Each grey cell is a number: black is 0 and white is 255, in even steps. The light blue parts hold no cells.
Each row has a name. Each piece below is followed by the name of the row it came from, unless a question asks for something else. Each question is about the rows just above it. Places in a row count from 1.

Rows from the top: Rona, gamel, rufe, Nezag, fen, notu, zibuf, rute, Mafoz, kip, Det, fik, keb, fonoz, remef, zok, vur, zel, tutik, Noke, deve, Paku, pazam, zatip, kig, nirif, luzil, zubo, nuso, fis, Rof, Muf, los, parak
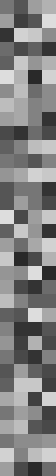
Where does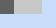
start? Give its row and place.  zubo, 1
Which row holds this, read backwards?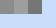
fis

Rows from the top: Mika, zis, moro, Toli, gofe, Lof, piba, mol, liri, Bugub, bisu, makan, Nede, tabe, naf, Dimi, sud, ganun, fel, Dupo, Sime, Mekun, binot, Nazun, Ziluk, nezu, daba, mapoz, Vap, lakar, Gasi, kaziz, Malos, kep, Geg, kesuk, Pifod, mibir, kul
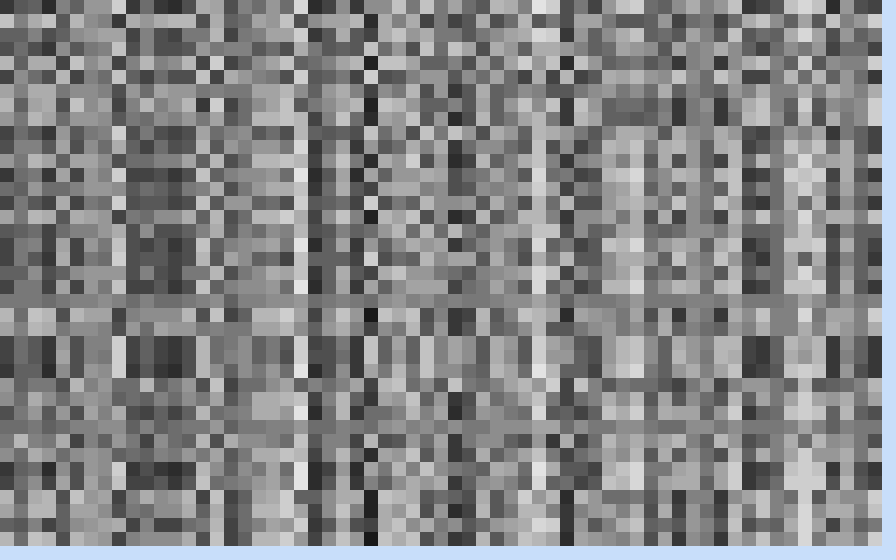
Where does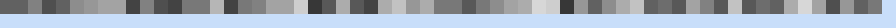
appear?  moro
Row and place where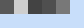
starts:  Ziluk, 21

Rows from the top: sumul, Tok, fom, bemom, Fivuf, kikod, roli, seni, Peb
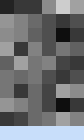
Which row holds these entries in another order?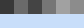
roli
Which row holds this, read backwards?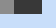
sumul
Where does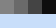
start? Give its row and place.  seni, 2
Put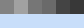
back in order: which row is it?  Peb
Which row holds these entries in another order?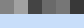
Peb
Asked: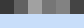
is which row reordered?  Fivuf
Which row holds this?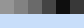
seni

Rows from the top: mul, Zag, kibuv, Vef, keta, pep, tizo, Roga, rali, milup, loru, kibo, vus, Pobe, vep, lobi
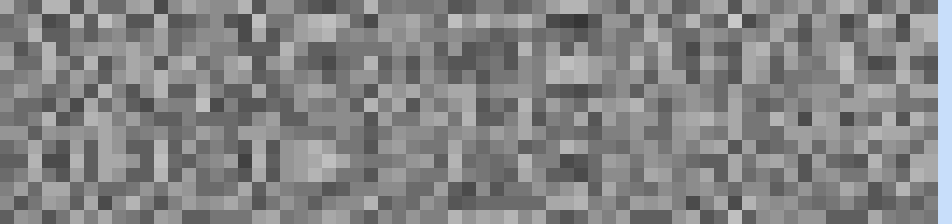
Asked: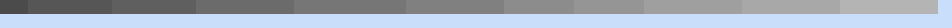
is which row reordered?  mul
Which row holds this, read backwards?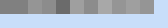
Vef
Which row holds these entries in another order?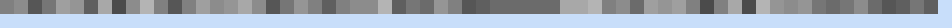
vep
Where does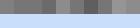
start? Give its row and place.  milup, 21
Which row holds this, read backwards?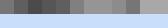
tizo

